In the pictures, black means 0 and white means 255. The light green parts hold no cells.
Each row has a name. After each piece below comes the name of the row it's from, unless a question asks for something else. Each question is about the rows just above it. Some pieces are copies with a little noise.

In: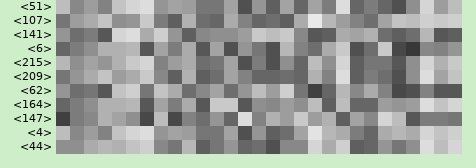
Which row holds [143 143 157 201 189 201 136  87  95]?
<141>
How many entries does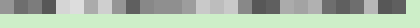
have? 29
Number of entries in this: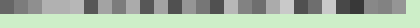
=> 29

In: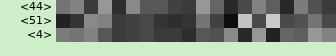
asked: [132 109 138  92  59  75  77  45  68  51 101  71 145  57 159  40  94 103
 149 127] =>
<4>
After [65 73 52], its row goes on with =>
[ 46  52 116  65  14 195  73 202  73  81 116  73]
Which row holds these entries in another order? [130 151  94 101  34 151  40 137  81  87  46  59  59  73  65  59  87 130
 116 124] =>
<4>

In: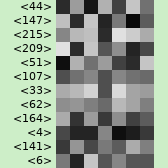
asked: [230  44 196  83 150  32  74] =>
<209>
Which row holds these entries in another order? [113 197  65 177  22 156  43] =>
<44>
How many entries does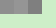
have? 3
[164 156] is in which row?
<33>
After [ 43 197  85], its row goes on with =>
[142  36  72]

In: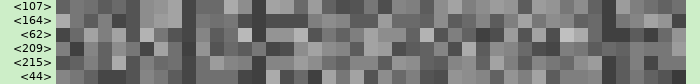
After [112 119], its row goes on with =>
[ 78  64  78  78  78 127 141 133  92  92 156 106 106  98 141  92 106 133
  92 127 163 119 141 133  98 106  64 119 133 163 148  70]
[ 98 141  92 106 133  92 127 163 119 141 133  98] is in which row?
<164>
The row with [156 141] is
<215>
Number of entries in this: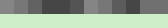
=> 12
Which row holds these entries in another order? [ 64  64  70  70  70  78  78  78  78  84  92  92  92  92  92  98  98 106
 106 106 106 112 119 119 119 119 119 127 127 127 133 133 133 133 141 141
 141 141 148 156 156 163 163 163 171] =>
<164>

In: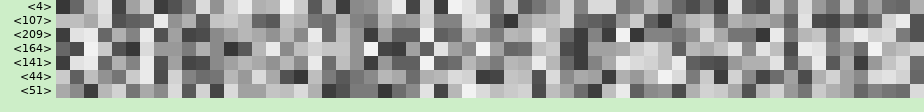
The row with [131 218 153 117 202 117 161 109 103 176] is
<4>
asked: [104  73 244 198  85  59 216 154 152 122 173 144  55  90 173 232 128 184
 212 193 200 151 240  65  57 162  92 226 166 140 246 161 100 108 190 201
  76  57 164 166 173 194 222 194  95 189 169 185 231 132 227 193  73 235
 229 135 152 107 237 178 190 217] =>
<164>
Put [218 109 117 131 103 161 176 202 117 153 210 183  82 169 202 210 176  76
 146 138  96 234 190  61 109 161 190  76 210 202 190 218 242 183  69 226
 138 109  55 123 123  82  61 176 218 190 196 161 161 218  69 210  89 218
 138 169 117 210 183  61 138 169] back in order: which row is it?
<51>
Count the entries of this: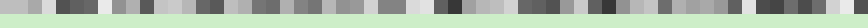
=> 62

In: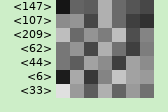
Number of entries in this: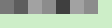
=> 7
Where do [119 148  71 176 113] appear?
<62>
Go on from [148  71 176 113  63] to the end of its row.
[125]
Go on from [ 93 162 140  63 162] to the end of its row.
[140]

